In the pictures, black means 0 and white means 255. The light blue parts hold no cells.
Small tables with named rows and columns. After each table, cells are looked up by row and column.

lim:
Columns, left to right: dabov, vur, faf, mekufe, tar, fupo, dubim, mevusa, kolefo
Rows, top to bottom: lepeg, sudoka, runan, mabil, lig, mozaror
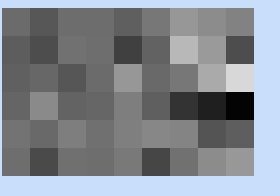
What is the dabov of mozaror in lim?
110
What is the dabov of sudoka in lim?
93
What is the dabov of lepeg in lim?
107
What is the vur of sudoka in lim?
77
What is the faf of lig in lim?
126
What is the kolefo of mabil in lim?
3
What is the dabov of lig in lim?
115
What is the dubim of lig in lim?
132
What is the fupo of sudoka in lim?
98
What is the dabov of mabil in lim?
101
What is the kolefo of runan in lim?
216
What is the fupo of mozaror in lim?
70
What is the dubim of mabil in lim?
51
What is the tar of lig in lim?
127
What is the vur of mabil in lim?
138
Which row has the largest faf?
lig

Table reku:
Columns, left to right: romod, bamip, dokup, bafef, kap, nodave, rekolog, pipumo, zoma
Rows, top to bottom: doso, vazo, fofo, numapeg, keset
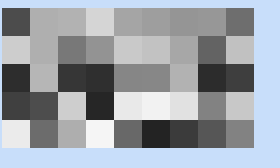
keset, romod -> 235
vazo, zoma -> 193
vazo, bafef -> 147
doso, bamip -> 175
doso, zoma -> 110
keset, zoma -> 130
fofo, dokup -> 54
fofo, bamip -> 182
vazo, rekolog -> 167
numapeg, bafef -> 38
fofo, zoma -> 62
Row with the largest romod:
keset

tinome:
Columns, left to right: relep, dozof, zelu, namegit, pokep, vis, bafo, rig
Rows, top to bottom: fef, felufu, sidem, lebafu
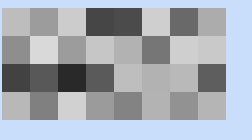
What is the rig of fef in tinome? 172
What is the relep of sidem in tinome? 66
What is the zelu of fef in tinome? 204
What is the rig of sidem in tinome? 94
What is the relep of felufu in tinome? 142
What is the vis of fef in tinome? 207
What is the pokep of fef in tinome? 75
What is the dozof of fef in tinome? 156
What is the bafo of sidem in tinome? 185
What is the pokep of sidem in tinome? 190

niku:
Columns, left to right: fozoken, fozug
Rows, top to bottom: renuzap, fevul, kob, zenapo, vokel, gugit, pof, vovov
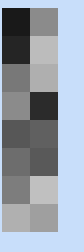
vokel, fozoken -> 87
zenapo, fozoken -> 139
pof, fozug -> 192
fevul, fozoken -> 37
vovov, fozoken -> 176
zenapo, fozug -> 43
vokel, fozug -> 96
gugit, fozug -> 89
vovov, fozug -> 159
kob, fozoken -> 120
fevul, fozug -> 188
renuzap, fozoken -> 25
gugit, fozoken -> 109
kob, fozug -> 175
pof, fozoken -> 125
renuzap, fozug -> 139
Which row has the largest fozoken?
vovov

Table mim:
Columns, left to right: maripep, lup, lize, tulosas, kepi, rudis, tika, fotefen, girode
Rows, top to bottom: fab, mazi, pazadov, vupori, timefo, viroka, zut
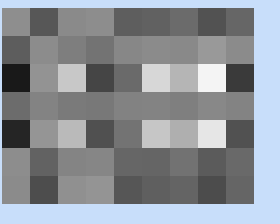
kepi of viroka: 102
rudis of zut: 95
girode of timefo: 81
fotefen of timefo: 230
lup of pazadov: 147
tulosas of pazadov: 69

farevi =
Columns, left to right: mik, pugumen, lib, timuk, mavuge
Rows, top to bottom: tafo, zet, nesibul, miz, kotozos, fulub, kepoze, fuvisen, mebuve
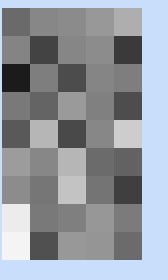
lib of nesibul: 76
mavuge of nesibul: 126
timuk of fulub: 107
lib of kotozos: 73
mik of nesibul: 27
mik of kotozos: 89
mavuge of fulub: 98
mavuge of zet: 58
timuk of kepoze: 116
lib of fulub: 182
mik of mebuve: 244
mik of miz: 121
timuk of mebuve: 149

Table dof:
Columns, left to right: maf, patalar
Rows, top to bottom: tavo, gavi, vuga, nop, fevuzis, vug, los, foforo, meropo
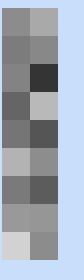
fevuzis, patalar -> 85
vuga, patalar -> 52
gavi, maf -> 124
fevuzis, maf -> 117
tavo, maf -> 140
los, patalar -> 92
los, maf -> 122
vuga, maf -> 131
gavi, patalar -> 136
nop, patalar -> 185
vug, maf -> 179
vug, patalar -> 141
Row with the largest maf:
meropo

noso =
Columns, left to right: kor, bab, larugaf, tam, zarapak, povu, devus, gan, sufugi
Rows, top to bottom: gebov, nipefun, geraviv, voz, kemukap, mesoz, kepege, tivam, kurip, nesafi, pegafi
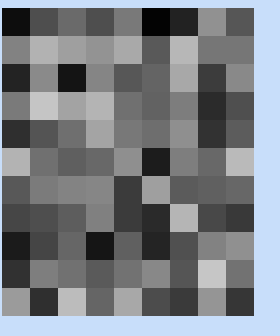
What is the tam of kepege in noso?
134
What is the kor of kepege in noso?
88
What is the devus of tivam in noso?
181
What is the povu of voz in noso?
98
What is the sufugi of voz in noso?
79
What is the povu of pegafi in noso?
76
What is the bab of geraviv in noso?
138
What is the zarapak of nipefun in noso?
169
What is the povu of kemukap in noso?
110
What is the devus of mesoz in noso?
126
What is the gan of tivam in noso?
72
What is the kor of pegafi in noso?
155
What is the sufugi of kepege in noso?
103
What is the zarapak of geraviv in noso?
87

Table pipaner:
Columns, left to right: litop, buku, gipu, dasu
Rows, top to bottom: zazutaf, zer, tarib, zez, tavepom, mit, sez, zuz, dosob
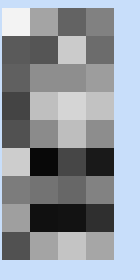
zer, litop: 90
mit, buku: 8
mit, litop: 205
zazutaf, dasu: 129
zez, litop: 68
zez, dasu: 194
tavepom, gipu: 190
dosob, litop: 81
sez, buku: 115
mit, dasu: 25
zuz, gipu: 18
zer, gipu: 203
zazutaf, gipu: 99
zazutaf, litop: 243
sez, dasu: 130
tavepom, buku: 139
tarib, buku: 142
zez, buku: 191
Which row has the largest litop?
zazutaf

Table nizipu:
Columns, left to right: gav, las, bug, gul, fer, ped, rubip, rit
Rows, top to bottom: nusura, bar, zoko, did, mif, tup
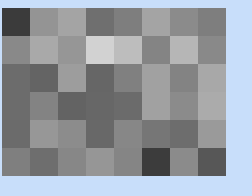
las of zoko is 100
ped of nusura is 164
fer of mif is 135
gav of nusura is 59
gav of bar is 137
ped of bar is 132
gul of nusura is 111
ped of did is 161
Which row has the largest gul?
bar

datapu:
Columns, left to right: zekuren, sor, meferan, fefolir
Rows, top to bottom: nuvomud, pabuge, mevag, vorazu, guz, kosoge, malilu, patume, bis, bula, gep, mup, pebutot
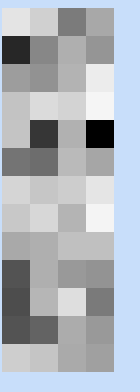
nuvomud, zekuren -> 228
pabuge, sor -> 135
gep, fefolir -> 122
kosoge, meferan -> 186
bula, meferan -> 153
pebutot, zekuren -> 206
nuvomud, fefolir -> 168

